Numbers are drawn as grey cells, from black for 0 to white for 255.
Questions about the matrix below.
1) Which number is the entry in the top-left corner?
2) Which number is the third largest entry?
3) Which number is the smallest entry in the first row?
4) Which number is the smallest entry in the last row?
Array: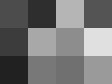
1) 76
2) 168
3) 46
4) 33

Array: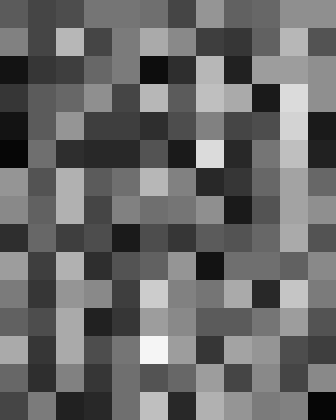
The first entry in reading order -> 91
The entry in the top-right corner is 143
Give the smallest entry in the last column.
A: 6
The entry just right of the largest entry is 157
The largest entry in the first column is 170
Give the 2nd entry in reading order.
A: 69
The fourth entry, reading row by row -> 117
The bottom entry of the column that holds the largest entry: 191
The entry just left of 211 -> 77
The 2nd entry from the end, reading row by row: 129
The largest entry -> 245
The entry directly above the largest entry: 157
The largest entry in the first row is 149
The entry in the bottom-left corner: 69
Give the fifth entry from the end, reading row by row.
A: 177

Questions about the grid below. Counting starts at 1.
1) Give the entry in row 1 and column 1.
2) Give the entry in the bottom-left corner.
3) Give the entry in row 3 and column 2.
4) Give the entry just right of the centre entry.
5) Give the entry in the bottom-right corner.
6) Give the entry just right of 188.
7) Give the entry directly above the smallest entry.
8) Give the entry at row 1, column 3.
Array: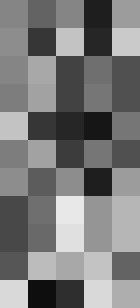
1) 133
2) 217
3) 168
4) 118
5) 174
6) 168
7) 188
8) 133

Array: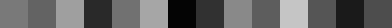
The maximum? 197
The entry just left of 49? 4

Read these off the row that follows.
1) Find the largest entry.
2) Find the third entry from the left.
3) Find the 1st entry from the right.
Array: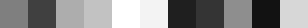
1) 255
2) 173
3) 215

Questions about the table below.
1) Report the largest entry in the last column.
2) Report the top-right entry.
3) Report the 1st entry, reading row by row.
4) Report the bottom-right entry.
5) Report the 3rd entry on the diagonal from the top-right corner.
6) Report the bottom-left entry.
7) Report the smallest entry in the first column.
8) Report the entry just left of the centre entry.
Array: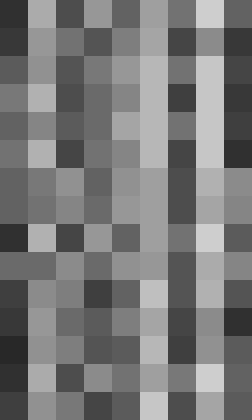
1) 139
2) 98
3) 48
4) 91
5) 114
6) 63
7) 40
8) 106

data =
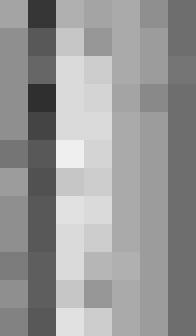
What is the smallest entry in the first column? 117
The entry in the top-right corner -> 110
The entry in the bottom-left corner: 130
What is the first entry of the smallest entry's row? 143
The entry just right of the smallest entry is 218
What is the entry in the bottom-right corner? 110
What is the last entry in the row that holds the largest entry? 110
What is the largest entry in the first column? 164
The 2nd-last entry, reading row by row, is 156
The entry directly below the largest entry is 198
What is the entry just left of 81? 156
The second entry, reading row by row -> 54
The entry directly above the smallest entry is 102
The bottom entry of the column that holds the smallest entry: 88
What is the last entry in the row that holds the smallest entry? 110
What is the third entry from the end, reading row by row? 170
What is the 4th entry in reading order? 164
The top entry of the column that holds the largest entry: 176
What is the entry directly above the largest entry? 218

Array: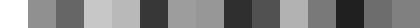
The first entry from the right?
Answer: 128
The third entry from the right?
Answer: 32
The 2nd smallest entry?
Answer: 47
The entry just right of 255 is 144

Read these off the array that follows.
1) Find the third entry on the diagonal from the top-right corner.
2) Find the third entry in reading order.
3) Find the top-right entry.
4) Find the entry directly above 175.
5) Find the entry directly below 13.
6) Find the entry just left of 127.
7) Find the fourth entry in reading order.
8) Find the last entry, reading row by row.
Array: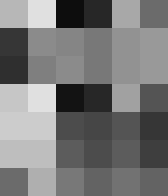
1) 120
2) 13
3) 107
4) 190
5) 133
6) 47
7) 39
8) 99
